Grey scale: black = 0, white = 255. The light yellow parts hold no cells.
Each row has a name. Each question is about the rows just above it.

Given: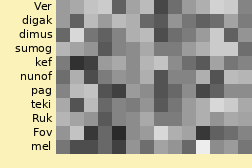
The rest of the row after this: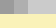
[110]
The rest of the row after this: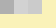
[132]

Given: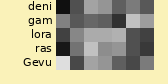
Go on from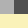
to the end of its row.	[65]
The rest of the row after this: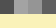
[123  88]

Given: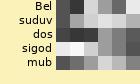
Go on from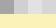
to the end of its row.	[178]
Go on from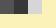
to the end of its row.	[157 104 234]
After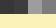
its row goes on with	[90]
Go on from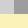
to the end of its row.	[124  83]
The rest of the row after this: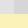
[178]

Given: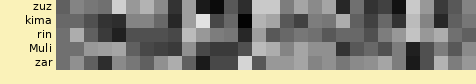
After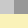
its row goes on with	[ 58  88 132]
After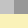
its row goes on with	[173 112  96]
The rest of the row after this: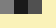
[179 125 152]

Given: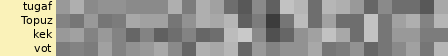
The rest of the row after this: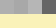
[153 131 146 146 168 118 124 146 102 118 138 161 118 182]
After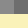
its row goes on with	[110  88 168]
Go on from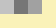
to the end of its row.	[175 131 182]
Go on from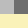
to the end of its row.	[161 110 110 194 118 161 175 131 182]
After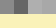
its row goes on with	[182 102 153 131 146 146 168 118 124 146 102 118 138 161 118 182]

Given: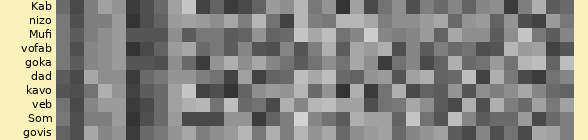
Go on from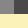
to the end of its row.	[ 99 175 106 114 155 114 182 190  99 190]
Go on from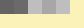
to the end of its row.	[106  99 148 155  85 161 175  99 106 190  66 175 120  73  59 114 134]

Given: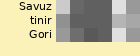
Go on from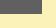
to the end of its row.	[181 167]
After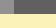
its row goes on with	[181 167]
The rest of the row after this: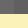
[ 96 224 153]
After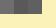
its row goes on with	[224 153]
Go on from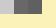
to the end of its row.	[ 96 224 153]

